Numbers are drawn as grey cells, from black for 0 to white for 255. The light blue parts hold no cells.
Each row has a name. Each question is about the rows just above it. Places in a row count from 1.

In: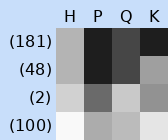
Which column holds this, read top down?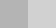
H
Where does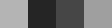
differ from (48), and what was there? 2, [30]
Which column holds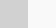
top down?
H
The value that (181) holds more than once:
[30]
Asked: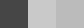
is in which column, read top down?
Q
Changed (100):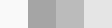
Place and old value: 2, [172]

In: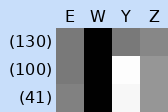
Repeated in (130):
[121]
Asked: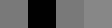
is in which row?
(130)
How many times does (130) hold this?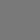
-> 2

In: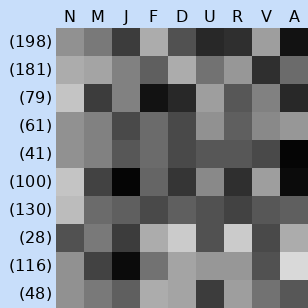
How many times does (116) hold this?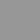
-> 2
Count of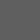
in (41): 0
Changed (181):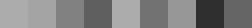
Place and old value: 9, [107]
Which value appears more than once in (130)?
[95]
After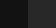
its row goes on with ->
[158  87 129  40]
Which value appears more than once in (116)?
[151]

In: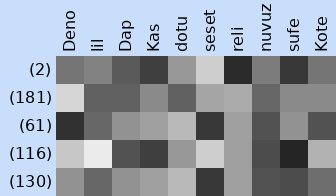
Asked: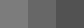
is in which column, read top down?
nuvuz
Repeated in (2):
[117]
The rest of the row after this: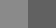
[165 171 103 138 138]
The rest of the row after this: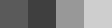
[ 43 124  56 117]
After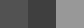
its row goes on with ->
[206 159  76  37 178]
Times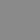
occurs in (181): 3

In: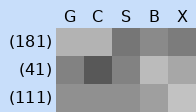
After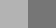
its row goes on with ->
[138 124]
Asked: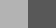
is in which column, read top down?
C
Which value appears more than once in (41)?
[130]
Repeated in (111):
[144]
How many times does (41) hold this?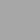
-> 1

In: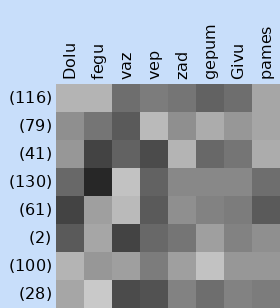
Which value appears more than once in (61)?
[90]
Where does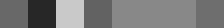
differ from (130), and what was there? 3, [194]
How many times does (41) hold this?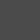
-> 1
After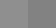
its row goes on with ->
[124  90]

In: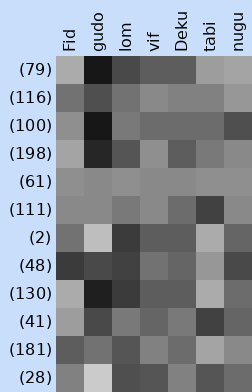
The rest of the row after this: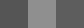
[121 137]
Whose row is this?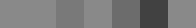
(111)
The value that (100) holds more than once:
[108]
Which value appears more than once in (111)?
[137]
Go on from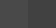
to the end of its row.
[114 101 151  73]
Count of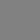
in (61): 0

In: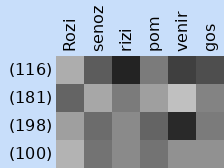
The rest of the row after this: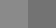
[145 145]
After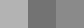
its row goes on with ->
[115 145 145]
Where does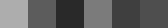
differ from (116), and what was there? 3, [35]
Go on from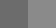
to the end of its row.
[100  41 123]

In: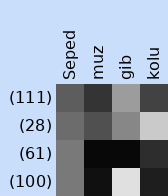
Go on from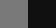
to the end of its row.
[224  30]
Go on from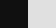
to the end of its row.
[30]

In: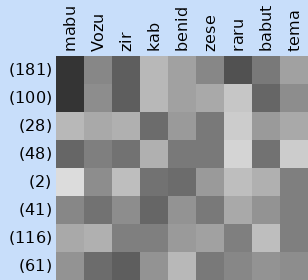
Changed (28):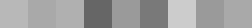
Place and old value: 4, [108]
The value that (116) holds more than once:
[127]
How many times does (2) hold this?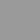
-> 1
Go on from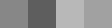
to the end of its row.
[135  81 121 161]

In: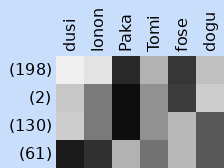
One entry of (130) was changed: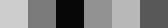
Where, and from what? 3, [14]
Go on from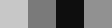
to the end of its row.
[ 60 205]

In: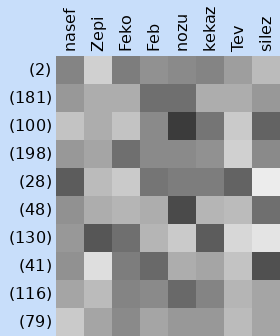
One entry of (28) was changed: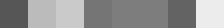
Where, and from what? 1, [92]
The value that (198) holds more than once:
[138]
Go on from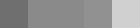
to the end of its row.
[138]
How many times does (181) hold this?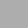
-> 4
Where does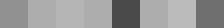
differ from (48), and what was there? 6, [181]

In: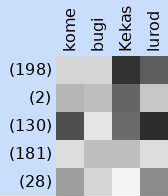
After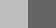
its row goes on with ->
[198]
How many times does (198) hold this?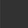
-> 1
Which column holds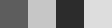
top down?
lurod
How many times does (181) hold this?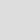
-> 2
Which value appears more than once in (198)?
[213]

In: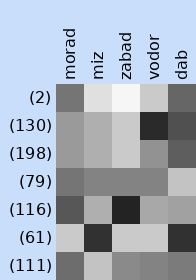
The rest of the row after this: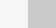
[102]
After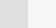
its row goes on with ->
[202 102]
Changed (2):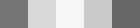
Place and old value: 2, [224]
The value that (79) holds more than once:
[131]
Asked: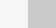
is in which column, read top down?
zabad
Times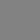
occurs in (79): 3
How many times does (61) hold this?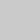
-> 3

